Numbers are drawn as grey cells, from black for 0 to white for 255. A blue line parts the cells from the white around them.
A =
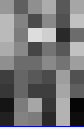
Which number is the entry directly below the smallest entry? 13
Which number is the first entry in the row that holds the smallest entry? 20
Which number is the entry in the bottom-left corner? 33
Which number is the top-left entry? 151
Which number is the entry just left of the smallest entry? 179
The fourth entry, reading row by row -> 172
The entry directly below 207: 116
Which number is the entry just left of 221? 124
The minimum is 5
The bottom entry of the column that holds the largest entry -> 124
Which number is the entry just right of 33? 131
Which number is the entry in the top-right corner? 166
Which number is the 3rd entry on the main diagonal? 221

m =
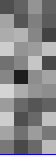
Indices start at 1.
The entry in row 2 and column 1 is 164
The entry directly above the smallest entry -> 134
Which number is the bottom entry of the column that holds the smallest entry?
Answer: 73
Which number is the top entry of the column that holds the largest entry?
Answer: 79
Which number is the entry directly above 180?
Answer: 85
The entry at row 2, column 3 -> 127
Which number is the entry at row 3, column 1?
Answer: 172
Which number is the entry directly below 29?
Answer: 172
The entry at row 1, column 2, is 98
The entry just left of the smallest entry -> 134
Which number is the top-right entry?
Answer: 98
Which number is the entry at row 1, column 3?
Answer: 148

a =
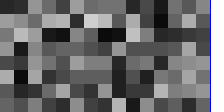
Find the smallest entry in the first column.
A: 39
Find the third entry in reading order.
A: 149
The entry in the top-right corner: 134
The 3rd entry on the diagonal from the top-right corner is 45
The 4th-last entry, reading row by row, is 73
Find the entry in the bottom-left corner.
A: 100
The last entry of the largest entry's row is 88
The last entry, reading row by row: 100
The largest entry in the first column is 172
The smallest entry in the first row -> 25
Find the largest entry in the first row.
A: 157
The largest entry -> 206
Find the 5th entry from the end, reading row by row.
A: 141
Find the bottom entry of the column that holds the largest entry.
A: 65
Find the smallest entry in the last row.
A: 25
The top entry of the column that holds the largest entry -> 107
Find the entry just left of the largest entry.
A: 45
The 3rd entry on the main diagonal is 157
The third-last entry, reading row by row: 94
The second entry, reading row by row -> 45
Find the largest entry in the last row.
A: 180
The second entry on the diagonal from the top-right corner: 172

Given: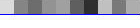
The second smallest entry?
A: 95
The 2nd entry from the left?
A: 133
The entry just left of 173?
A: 121

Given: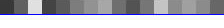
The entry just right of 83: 118
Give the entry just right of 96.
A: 224

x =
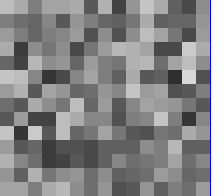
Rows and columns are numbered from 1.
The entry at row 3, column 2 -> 126
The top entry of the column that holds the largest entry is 73
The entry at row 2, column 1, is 126
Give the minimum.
46
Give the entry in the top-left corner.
189
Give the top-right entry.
141
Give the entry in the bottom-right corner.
155
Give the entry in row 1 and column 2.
171
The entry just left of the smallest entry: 96
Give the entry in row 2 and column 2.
110
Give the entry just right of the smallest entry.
215
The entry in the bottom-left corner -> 163
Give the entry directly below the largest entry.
88
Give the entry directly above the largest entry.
189
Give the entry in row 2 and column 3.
102
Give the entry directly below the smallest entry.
81
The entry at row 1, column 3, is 126
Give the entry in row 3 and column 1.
155

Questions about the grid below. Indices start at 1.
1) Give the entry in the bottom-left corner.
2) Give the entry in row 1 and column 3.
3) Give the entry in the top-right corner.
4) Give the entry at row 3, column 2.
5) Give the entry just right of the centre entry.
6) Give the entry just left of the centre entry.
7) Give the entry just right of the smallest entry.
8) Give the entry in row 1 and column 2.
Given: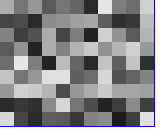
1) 216
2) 152
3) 208
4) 62
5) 41
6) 188
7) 62
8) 117

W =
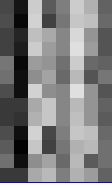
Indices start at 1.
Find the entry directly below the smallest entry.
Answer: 15
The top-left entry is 71
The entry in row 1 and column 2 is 21
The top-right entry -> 98
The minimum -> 2
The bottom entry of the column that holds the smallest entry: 57
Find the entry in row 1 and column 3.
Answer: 204
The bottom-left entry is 57
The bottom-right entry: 98
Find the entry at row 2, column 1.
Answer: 77
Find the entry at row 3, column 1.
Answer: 65
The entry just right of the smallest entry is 198
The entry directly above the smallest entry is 15

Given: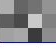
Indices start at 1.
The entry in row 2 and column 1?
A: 94
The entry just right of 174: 101
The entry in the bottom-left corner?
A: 161
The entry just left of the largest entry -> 74
